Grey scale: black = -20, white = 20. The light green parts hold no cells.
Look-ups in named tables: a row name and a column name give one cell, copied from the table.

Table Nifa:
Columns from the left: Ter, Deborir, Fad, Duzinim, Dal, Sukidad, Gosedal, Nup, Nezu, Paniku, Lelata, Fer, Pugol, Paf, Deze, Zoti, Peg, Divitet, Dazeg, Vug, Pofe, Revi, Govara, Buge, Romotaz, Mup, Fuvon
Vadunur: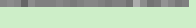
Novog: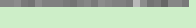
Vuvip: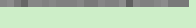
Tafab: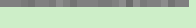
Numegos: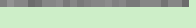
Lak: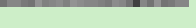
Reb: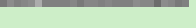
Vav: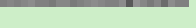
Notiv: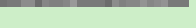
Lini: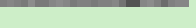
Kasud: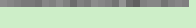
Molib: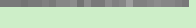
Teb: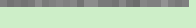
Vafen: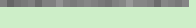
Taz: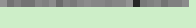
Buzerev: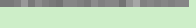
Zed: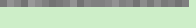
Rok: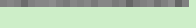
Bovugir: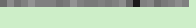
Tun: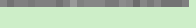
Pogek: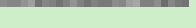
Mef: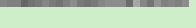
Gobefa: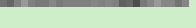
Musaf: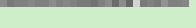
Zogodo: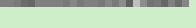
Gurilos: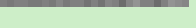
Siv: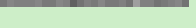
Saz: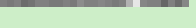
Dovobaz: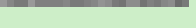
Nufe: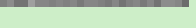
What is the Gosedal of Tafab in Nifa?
0
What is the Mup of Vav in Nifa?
0
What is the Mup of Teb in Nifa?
-1
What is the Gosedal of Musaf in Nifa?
0
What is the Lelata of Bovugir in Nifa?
3
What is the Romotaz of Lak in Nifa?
-1
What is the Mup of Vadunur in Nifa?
-1
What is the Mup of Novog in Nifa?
1
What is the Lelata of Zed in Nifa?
3
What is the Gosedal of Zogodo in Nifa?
0
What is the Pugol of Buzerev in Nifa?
-1
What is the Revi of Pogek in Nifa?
0
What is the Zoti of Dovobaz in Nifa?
2
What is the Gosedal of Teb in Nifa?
-1
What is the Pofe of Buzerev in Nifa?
0
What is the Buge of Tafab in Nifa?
2

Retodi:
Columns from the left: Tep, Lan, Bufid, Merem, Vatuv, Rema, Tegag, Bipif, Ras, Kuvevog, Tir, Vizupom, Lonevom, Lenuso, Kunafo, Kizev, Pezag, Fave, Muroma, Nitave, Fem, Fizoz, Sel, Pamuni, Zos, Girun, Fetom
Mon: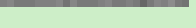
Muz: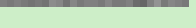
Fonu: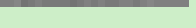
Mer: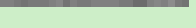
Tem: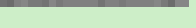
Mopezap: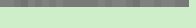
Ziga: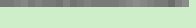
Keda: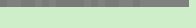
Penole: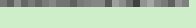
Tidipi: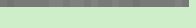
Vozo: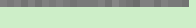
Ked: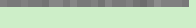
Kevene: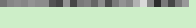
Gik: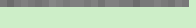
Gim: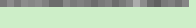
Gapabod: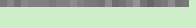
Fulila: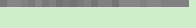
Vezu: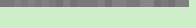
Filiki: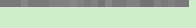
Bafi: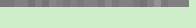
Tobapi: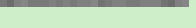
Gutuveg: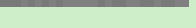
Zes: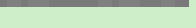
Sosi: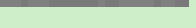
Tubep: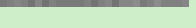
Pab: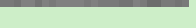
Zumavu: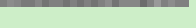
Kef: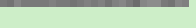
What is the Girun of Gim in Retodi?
-2
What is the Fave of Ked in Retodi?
-1
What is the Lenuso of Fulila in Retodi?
-2
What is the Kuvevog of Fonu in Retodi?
-1
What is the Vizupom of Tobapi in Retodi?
0
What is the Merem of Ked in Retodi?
0
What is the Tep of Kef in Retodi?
-1
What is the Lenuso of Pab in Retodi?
0
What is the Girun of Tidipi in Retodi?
0
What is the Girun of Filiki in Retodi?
-1
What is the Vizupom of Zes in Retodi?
-1

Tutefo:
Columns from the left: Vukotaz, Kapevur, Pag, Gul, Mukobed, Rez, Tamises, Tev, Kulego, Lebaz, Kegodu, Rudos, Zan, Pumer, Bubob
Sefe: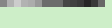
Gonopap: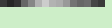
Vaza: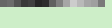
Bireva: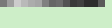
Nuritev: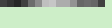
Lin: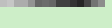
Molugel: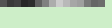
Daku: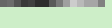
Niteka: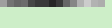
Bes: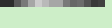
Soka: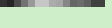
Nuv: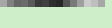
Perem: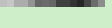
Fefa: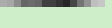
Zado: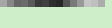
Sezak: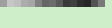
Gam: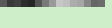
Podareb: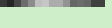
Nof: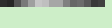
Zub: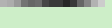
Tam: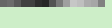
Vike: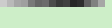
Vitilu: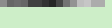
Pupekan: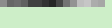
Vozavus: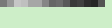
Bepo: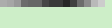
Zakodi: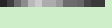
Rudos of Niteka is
8
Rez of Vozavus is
6
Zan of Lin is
-9
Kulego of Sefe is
-3
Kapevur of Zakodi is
-10
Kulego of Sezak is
-6
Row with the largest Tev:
Nuritev

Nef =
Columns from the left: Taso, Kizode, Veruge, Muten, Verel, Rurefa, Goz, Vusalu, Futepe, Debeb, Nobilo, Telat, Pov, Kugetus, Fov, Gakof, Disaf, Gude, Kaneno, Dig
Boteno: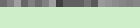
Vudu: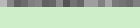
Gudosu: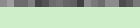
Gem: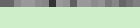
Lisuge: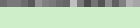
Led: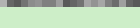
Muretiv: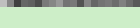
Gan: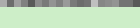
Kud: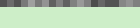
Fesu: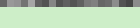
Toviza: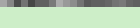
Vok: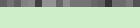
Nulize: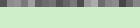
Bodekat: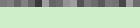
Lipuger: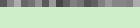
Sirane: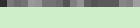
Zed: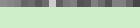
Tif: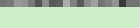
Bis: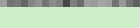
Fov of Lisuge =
-7
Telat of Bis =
-3
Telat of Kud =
4
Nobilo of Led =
-4
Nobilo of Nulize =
-1
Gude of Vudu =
-2
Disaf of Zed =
0
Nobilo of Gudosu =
-5
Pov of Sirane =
-5
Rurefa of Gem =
2
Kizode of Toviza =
1
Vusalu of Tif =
-6
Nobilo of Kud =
0
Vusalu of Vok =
3
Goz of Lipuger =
-6

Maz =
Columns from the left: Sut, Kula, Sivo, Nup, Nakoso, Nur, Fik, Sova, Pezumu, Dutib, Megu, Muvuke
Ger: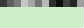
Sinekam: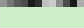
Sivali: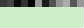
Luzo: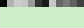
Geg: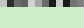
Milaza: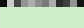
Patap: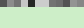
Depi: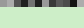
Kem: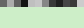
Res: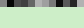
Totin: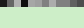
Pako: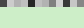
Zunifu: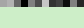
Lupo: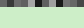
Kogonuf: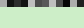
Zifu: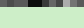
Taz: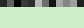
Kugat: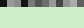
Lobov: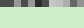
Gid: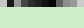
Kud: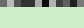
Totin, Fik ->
0
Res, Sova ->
-1
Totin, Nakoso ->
6
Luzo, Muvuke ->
-10
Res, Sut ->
1
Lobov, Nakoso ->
4
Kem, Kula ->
7
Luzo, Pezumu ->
-4
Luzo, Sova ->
11
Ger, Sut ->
-11
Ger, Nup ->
11
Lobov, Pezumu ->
10
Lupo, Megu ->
-4
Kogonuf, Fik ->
-6
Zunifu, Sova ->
-12
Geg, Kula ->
-13
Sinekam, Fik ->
10
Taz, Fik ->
-3

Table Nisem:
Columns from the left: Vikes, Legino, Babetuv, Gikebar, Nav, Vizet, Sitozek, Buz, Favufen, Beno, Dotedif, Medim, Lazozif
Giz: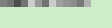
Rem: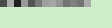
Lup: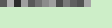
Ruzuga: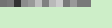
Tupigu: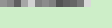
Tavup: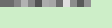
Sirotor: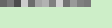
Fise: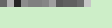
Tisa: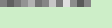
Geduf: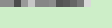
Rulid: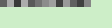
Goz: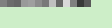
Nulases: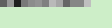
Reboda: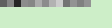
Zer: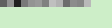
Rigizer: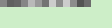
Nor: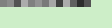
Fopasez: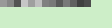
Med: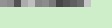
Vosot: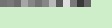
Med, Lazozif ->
11
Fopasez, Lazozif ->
-8
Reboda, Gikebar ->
2
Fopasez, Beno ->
-1
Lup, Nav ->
-6
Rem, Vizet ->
-1
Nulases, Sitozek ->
0
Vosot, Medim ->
-11
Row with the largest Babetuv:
Tavup

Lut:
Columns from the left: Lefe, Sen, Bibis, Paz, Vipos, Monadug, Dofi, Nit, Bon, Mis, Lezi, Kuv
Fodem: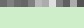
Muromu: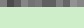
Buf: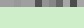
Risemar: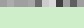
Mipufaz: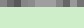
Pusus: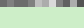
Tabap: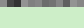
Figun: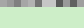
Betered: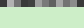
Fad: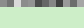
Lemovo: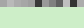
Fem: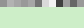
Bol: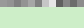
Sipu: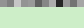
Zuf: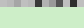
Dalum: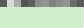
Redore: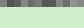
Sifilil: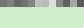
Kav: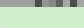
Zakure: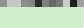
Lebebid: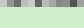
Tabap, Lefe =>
2
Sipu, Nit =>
7
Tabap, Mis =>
-5
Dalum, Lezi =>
-3
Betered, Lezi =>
2
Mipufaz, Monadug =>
5
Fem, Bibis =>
6
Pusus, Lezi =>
7
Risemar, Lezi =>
-5
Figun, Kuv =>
5
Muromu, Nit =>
-5
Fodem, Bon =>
0
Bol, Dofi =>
11
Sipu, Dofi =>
1
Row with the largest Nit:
Fem

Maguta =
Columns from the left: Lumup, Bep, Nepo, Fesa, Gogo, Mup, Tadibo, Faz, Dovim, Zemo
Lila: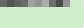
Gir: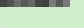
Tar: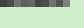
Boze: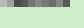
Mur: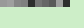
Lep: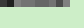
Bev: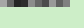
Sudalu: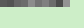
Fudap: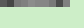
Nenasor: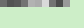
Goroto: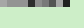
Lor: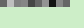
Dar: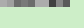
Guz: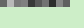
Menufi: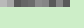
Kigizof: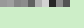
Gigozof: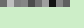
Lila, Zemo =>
3
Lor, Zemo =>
-4
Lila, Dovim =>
-8
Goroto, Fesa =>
3
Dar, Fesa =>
-1
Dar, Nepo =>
-3
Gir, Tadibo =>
-10

